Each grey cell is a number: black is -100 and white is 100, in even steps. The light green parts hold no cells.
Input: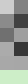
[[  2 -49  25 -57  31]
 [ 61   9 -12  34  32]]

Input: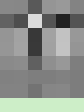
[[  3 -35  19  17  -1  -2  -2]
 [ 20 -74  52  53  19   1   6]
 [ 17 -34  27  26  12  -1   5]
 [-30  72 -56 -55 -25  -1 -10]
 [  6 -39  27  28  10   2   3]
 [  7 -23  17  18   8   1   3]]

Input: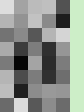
[[-36 -77  67  18  -3 -14  18 -16]
 [ 50   8  42 -62 -66 -62  20  10]
 [ 47  52 -32  -2  29  -3  10 -31]
 [ 28  15   8 -53 -95 -40 -76  72]
 [ 73  41 -10  33  -4  42  48 -17]]

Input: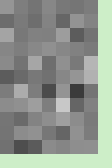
[[ -3   3 -10  -4  42  39  -9   1  -4  -3  12]
 [ -8  15 -28   1  -5  17 -54 -21  10  14  11]
 [ -6 -20  23   6  13   6  16  57  25 -21   4]
 [  6   3   0  13 -14 -11 -41  -1  11  -7   9]
 [ -9 -14   1   7  30  -6  -2  24   3  14 -29]
 [ -1  -4  -6  -1 -10 -17  35  13 -17  10 -39]
 [ 17 -15  29   5   8 -28  -3  10  -8  -9 -11]]

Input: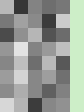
[[ -7  59 -15  50 -31 -12   1  14]
 [-14 -54 -35  20  45  24 -25   6]
 [  3   8  43   3 -14   6   6 -53]
 [-58  26  13  78  50  66  36  41]
 [ 44  -6 -41  18   5  22   9  69]]

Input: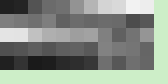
[[ 86 -32  17 -21 -20]
 [ 90 -40 -10  -8 -13]
 [ 70 -17 -25  -5 -32]
 [ 66 -15   0   2 -13]
 [ 42 -19  27 -30 -57]
 [ 15 -15  24 -23 -64]
 [-12 -24  34 -26 -68]
 [-16  -1  37 -34 -77]
 [-35 -12  51 -26 -80]
 [-72  -6  78 -34 -60]
 [-75  -1  79 -37 -75]]
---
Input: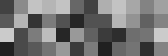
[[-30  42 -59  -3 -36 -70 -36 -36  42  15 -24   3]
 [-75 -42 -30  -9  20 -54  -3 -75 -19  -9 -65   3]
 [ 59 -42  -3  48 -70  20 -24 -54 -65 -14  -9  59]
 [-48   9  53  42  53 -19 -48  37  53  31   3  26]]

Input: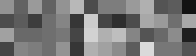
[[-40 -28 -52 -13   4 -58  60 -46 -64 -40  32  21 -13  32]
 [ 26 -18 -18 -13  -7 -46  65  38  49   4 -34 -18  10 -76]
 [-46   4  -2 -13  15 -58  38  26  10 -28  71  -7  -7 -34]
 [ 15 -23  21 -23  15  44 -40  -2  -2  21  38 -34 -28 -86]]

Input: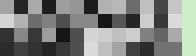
[[-66 -50 -61 -71 -56 -38  71  50  28 -50 -66 -10 -10]
 [-61   6 -56  23 -83 -38  66  61  50  61   0 -21  33]
 [ 66  39 -15   0 -38   6   6 -83 -32 -71  61 -56  71]
 [ 28 -71  33 -77  23  18 -77  39  44 -15  50 -44  55]]

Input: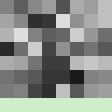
[[ 28   7 -63 -58  73  12  34  50]
 [ -4   1 -46 -63  50 -31  18  23]
 [ -9 -20 -31 -58 -58 -79   1   7]
 [ 34  28  -9 -52 -52  45  55  45]
 [ 40  73   1 -26 -20  61  18 -14]
 [  1 -26   7  23 -36  34  23  50]
 [-68 -14  61 -46  12 -26  -9 -31]]

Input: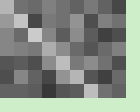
[[ 20  53 -44  -5 -11  15 -39   0 -11]
 [-33 -28 -39  10  48  -5  10 -11 -39]
 [-23 -23 -28 -56 -33 -28  48 -11 -23]
 [-39   5 -23 -44  15  42 -33 -50 -17]
 [ 42 -11 -17   0 -11 -23  -5 -23 -44]
 [  5   0  -5  36  10 -17 -33 -17   0]
 [  5 -17  59   5 -28  10 -28 -50 -39]]

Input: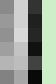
[[  2  31 -93]
 [ 25  53 -87]
 [ 20  64 -75]
 [ 14  70 -70]
 [  8  64 -60]
 [ 42  48 -48]]
